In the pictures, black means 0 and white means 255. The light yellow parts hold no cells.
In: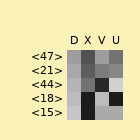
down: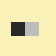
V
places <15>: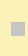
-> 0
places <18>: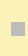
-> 0 2
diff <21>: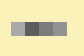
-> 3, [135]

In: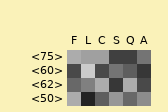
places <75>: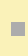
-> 0
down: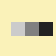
L
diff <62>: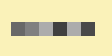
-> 3, [55]

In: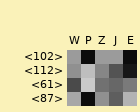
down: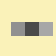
W
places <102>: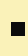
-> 1 4
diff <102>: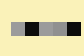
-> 3, [155]
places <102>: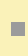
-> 0 2 3
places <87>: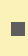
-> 3
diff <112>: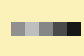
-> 3, [83]
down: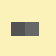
J

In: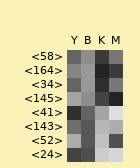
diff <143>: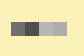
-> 1, [88]
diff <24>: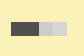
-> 0, [68]
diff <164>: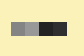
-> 3, [59]

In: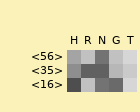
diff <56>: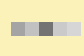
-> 3, [193]
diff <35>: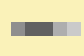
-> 3, [183]
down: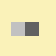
R
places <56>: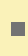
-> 2
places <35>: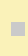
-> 4
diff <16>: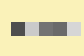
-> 1, [193]

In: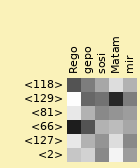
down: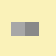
mir
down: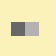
gepo
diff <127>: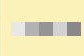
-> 3, [221]
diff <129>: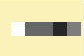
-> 2, [114]
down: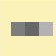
gepo

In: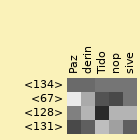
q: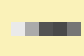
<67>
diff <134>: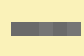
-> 3, [117]
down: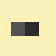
Tido
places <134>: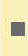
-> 0 1
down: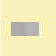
derin
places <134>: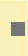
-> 2 3 4
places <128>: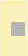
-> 1 3 4

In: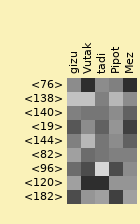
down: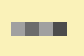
gizu
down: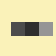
Vutak
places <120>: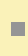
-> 3 4
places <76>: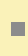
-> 0 2
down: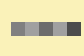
gizu
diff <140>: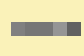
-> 3, [140]

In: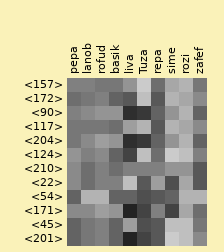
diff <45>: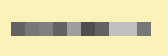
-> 6, [88]
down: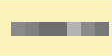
lanob
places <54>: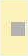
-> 1 2 8 9
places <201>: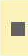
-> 0 3
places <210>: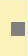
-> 2 4 5 6

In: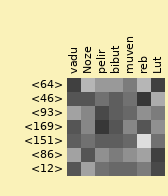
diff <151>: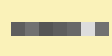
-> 2, [94]
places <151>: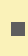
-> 0 2 3
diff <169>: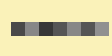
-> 0, [85]
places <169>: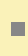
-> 1 4
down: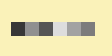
reb
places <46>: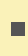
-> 0 1
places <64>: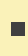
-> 0 6

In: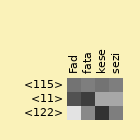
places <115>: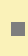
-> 1 3
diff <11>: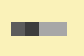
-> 0, [82]
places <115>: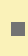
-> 0 2

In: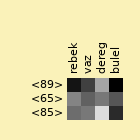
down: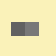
vaz
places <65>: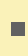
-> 1
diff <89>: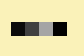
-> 0, [20]
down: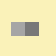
dereg
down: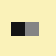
rebek

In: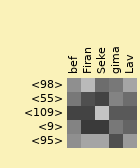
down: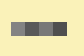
gima
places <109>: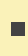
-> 0 1
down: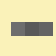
Lav
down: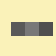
gima
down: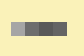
Lav
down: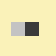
Seke

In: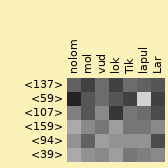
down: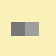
vud
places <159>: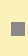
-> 1 6
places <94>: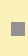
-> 0 3 4 5

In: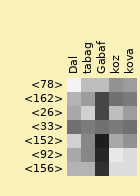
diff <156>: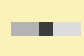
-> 2, [49]
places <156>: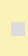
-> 3 4
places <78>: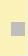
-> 1 2
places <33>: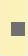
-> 0 2 4

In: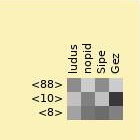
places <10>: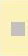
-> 0 2
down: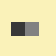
Gez
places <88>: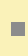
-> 0 2
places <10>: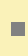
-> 1
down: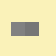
nopid
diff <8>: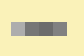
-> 0, [162]

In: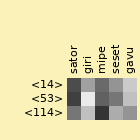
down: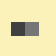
sator
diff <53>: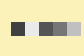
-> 2, [97]

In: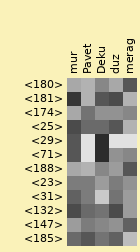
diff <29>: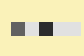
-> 0, [86]
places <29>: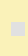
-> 1 3 4
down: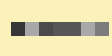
mur
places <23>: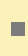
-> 0 1 3
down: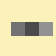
duz

